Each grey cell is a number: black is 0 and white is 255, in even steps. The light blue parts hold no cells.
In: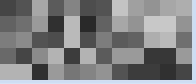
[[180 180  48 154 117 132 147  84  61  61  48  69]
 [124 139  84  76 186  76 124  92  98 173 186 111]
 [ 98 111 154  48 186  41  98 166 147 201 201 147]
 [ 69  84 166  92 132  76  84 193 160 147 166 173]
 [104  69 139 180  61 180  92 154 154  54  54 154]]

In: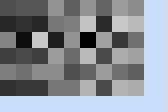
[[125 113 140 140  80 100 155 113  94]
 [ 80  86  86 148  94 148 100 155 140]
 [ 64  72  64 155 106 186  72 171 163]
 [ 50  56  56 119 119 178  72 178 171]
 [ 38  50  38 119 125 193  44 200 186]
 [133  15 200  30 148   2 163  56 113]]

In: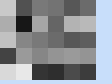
[[217 232  52  46  75  60]
 [ 67 154 134 148 154 148]
 [193 134 121 107  87  94]
 [201  81 121 115  87 107]
 [173  23 166 101 179 185]]

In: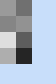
[[133 146]
 [154 112]
 [222  93]
 [174  37]]

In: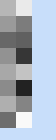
[[109 249]
 [182 234]
 [168 195]
 [175 132]
 [154 124]
 [103  96]
 [146  54]
 [139  34]]

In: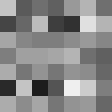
[[ 41 196  29  84 239 204 126]
 [126 160 160 166 180 111  96]
 [172 140 166 118 147 153 103]
 [166 134 126 126 140 153 134]
 [172 118 147 118 147 140 103]
 [ 69 103 188  62  49 224 180]
 [196  90 111  96 153 180 111]]
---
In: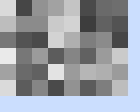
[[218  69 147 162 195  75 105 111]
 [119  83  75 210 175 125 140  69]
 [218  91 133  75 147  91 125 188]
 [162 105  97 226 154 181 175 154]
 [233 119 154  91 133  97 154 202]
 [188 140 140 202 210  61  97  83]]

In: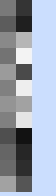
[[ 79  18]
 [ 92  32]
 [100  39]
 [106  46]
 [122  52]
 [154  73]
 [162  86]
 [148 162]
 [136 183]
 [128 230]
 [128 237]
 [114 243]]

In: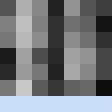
[[ 41 154 120  33 169 135  70]
 [ 27 162  78  41 162 147  70]
 [ 84 176 135  33 147  84  62]
 [120 184 141  49 141 112  49]
 [128 191 128  49 112  97  19]
 [120 199  91  55  97 104  12]]

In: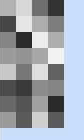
[[133  43 236 173]
 [ 76  58 140 133]
 [104  84 161  43]
 [155  90 207  90]
 [200 119 222  98]
 [155 148 167 242]
 [179 215 111  51]
 [ 70 229 173 125]]

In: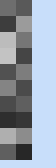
[[ 95  39]
 [ 46  54]
 [195  69]
 [132  75]
 [110  89]
 [ 75  95]
 [188 118]
 [ 81 125]
 [175 140]
 [ 61 155]]

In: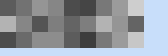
[[ 76 106 141 141  92  61 120 155 199]
 [ 92 114 149 134  76  69 120 155 206]
 [179 134  84 126 100 126 179 149 100]]

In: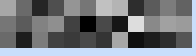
[[106  29 124  65  58  73  52 167  15  29  45  85]
 [118  91 130 143  65   0  73  22 221 137 161 155]
 [167 106  37  79 149 118 193 180  45  91 124  98]]

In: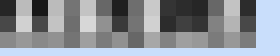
[[137 152 137 145 116 159 123 145 103 167 130 159 152 123 152 123]
 [ 38 187  23 187 116 195 103  31 110 201  52  44  38 103 195  44]
 [ 72 209  72 195 110 215 145  58 116 209  44  64  52 130 180  72]]
